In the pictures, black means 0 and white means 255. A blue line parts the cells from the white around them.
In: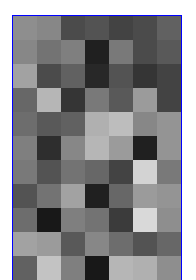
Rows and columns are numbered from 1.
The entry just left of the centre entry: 135
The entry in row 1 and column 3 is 75
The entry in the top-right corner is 97
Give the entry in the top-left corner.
142
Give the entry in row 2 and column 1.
135
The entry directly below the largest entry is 83
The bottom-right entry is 142
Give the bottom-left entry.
97
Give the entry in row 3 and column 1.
162
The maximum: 217
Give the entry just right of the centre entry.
155
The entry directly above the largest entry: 155
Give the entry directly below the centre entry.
103

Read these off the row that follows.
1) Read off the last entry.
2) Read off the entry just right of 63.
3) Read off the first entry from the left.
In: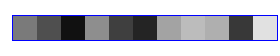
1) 225
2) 36
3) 122

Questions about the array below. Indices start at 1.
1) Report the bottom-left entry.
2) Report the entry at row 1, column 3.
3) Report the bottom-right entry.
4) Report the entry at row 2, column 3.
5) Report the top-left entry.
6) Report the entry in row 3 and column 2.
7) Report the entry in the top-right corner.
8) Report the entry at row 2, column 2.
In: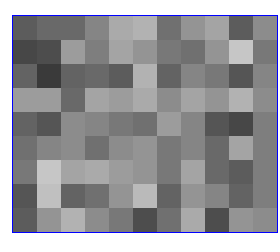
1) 92
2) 105
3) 140
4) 156
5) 92
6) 58
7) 140
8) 77

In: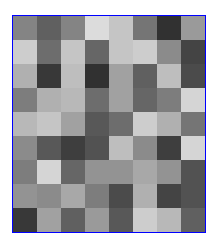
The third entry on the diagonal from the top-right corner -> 96
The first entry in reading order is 132
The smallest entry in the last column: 68
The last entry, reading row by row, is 96
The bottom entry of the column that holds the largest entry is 154
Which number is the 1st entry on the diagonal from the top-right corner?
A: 154
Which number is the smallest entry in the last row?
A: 56
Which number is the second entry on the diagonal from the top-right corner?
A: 139
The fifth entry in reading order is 197
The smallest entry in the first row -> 49
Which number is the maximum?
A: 220
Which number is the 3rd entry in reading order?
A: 132
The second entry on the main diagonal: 109
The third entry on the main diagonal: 190

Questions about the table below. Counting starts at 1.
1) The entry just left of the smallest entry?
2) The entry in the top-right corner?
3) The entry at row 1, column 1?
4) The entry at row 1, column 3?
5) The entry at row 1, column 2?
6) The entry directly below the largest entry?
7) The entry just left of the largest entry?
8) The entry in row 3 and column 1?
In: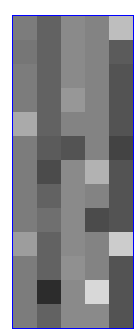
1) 124
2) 190
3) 124
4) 138
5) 98
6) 138
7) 138
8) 124

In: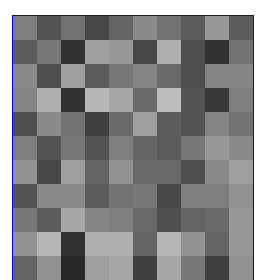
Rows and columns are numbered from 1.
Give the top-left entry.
126
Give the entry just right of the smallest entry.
159
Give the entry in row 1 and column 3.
114
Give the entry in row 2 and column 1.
92
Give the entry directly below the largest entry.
92
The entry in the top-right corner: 92
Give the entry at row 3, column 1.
138
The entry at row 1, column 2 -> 84
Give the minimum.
41
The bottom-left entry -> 100
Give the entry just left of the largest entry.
106
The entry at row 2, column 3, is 49
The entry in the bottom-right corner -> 146
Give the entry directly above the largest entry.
106
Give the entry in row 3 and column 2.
78

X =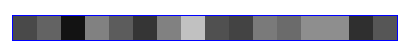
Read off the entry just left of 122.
67
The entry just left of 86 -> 47

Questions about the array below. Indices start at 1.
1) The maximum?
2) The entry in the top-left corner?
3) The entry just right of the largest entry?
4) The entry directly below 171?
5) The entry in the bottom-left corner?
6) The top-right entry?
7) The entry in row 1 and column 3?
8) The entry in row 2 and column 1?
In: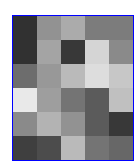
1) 233
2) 49
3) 158
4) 56
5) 63
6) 124
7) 171
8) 49
